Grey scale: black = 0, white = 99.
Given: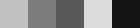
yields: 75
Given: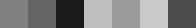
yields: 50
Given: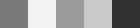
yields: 47
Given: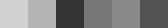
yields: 81
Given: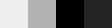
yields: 92
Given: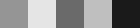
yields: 58
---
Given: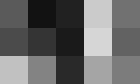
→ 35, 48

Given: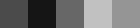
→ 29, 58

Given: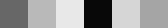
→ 40, 64

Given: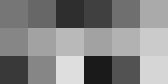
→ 46, 83

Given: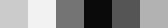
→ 79, 69

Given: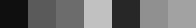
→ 6, 63

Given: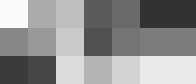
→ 97, 91

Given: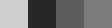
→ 80, 48
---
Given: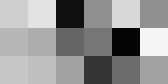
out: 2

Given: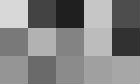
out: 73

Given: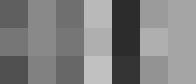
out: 68

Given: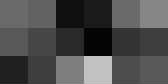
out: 20

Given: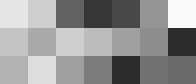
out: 55

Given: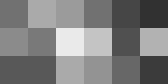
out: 31

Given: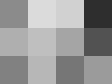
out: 64

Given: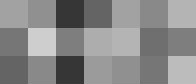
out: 43

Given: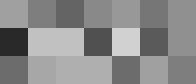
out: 35
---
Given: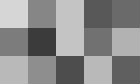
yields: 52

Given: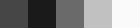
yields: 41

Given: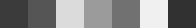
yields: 44

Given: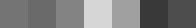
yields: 45

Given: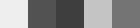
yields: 45

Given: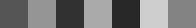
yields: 51

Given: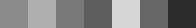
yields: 47
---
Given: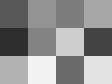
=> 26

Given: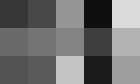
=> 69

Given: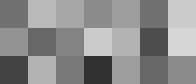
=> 83

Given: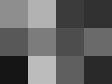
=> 41

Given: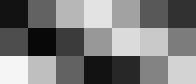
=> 48

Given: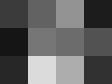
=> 32
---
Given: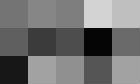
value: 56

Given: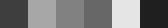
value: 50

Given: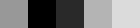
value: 16

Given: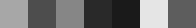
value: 52

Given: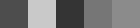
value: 20

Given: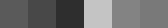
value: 18
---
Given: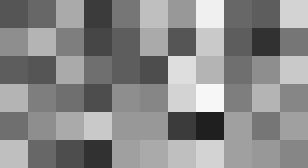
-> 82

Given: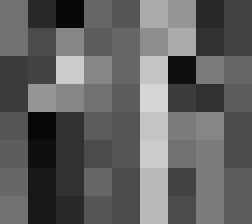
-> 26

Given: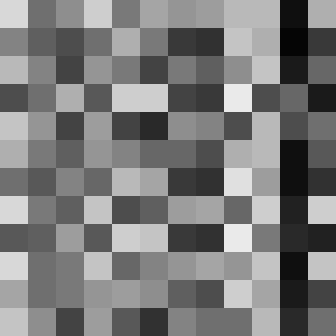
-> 68

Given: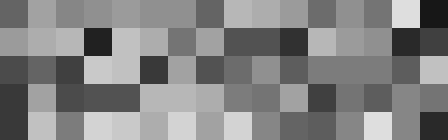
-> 9

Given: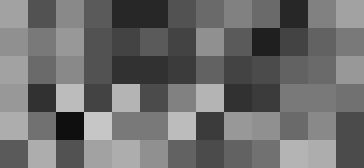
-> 63
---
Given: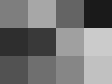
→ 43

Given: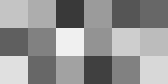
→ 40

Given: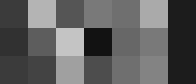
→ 26

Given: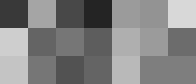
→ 46

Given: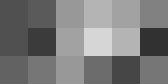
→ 46

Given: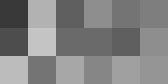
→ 45

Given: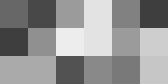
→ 66

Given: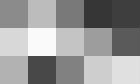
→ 28

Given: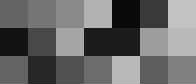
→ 15

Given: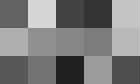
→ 45
